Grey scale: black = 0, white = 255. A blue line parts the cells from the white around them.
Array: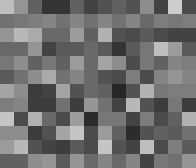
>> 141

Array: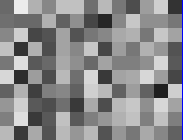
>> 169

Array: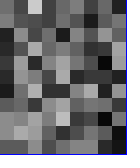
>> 140

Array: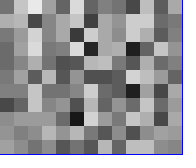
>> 115

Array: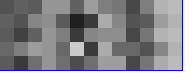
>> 111

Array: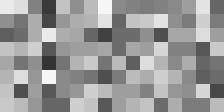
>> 150
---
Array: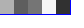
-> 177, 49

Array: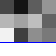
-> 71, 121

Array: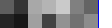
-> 94, 140

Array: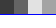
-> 59, 164

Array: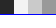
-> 40, 153

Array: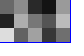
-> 105, 111

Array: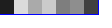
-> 30, 64

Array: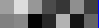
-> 159, 102

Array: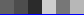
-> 98, 183

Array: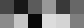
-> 71, 126
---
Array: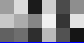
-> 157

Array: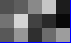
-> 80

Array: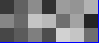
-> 56

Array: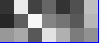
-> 51

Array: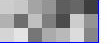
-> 205

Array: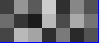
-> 62
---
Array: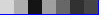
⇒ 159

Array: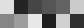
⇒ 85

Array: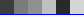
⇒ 192

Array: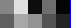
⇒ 111

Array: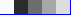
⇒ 167

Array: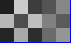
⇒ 84

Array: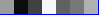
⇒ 247
